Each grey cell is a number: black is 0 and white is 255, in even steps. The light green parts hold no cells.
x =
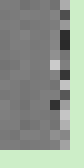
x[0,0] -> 125
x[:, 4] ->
[124, 123, 123, 121, 123, 122, 123, 122, 122, 126, 125, 121, 125, 123, 123]
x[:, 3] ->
[119, 125, 121, 123, 121, 123, 122, 121, 122, 120, 124, 123, 118, 127, 122]
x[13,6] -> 135
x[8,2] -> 118
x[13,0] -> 121
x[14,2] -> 120
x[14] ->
[124, 124, 120, 122, 123, 126, 162]
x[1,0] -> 121
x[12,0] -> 124
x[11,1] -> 124
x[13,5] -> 143
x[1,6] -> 78
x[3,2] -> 130
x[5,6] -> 117
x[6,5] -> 203
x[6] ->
[116, 119, 128, 122, 123, 203, 127]
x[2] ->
[124, 125, 118, 121, 123, 125, 153]
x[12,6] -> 176
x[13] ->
[121, 118, 128, 127, 123, 143, 135]
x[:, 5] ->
[114, 131, 125, 133, 134, 144, 203, 131, 116, 126, 49, 118, 116, 143, 126]
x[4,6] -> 42
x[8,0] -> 126

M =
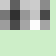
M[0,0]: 202
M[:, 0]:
[202, 119, 157]
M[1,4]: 72
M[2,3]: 252
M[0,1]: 95

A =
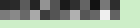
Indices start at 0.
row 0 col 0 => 38
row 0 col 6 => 26
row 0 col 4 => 147
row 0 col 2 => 91
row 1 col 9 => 102
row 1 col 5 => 84
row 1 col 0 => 123

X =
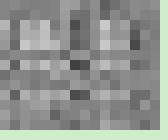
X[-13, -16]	132
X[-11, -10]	151
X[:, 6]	[159, 156, 151, 152, 150, 105, 175, 145, 120, 172, 141, 127, 120]
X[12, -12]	133
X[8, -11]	123
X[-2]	[158, 133, 144, 139, 144, 100, 127, 130, 146, 123, 150, 123, 130, 125, 125, 128]
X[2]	[181, 111, 177, 155, 192, 121, 151, 77, 111, 145, 201, 144, 160, 107, 120, 127]
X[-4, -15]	98
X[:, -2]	[135, 129, 120, 138, 123, 126, 116, 138, 138, 110, 148, 125, 108]
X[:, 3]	[126, 134, 155, 172, 181, 129, 159, 125, 121, 153, 158, 139, 132]
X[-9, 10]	200
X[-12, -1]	132
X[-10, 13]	89
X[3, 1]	118
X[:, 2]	[128, 119, 177, 174, 199, 134, 181, 132, 135, 175, 147, 144, 145]
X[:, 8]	[125, 111, 111, 115, 109, 149, 82, 117, 145, 89, 131, 146, 130]
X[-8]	[124, 136, 134, 129, 121, 135, 105, 143, 149, 120, 144, 135, 135, 128, 126, 131]
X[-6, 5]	163
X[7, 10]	115
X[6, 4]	190
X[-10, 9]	142
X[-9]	[151, 106, 199, 181, 193, 183, 150, 90, 109, 145, 200, 165, 169, 73, 123, 129]
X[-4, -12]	175
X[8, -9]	154
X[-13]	[132, 137, 128, 126, 128, 131, 159, 155, 125, 141, 95, 112, 126, 138, 135, 143]
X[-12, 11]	135
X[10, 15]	124

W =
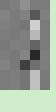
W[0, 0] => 121
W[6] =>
[130, 121, 63, 111, 125]
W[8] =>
[123, 127, 117, 192, 121]
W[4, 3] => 99
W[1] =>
[131, 122, 129, 87, 128]
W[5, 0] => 125
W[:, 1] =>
[126, 122, 123, 122, 127, 121, 121, 125, 127]
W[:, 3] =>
[123, 87, 207, 184, 99, 40, 111, 191, 192]
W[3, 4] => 123
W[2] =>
[128, 123, 118, 207, 123]

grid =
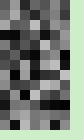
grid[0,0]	90
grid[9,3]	190
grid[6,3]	33
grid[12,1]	13
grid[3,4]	16
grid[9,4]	88
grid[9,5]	61
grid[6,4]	163
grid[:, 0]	[90, 111, 166, 11, 123, 60, 79, 151, 138, 45, 20, 80, 131]
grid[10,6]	2
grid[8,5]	169
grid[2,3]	188
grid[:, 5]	[135, 127, 147, 70, 105, 138, 189, 56, 169, 61, 8, 112, 18]
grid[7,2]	157
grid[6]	[79, 57, 164, 33, 163, 189, 18]
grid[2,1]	91
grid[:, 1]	[152, 169, 91, 8, 46, 93, 57, 5, 61, 145, 117, 147, 13]
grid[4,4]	188
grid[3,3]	96
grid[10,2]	123
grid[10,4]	21
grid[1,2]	79

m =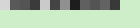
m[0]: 214
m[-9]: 59
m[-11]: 89

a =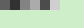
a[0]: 95
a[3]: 171

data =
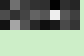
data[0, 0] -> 28
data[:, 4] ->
[47, 85, 15]
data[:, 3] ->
[49, 99, 38]
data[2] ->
[18, 165, 82, 38, 15, 25, 73, 52]
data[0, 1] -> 112
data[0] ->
[28, 112, 62, 49, 47, 2, 47, 37]
